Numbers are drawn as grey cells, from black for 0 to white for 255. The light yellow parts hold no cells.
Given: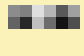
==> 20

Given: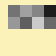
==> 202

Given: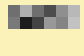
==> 132

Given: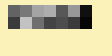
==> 59

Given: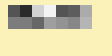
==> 135

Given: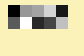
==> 69
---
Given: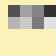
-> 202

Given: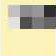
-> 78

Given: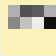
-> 194

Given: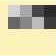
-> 135

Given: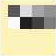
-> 32

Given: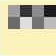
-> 221
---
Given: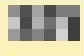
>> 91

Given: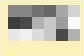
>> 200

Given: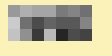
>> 37

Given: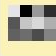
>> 109

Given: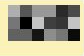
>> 141

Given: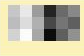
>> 13

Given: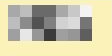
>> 159

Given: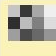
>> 75

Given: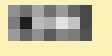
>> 133
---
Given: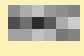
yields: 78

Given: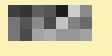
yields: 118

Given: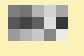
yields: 87

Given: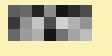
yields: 56

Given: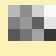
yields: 129

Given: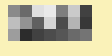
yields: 190

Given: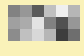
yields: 160

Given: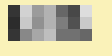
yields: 44

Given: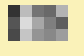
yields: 85

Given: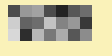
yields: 206
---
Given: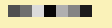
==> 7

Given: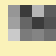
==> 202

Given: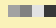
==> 162

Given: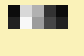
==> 248

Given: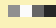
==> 144

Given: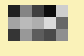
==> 152
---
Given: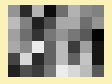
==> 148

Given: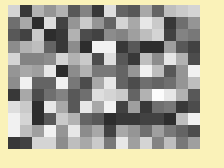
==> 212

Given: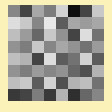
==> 134

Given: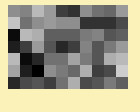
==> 142

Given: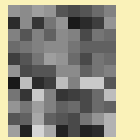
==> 148

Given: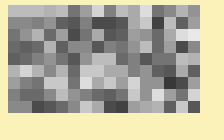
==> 188

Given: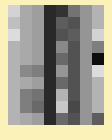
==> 211

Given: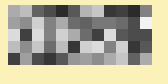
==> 171

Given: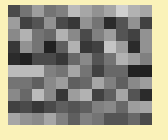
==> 74
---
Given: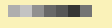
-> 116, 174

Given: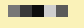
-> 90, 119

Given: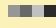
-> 43, 150

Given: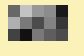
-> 26, 66

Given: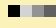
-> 96, 1

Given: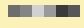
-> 87, 109

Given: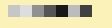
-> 64, 198

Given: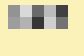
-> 65, 157

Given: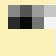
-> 198, 42

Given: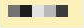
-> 61, 115
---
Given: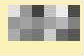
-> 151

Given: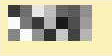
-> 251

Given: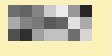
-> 170

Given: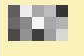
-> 105

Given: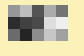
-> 45

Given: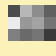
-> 236
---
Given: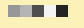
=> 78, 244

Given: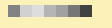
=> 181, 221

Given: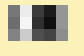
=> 48, 245

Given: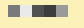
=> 81, 234

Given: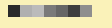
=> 122, 187

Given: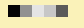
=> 228, 228
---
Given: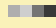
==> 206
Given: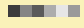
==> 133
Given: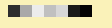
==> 169
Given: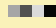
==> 81
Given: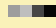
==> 190
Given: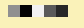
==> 4
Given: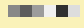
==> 93
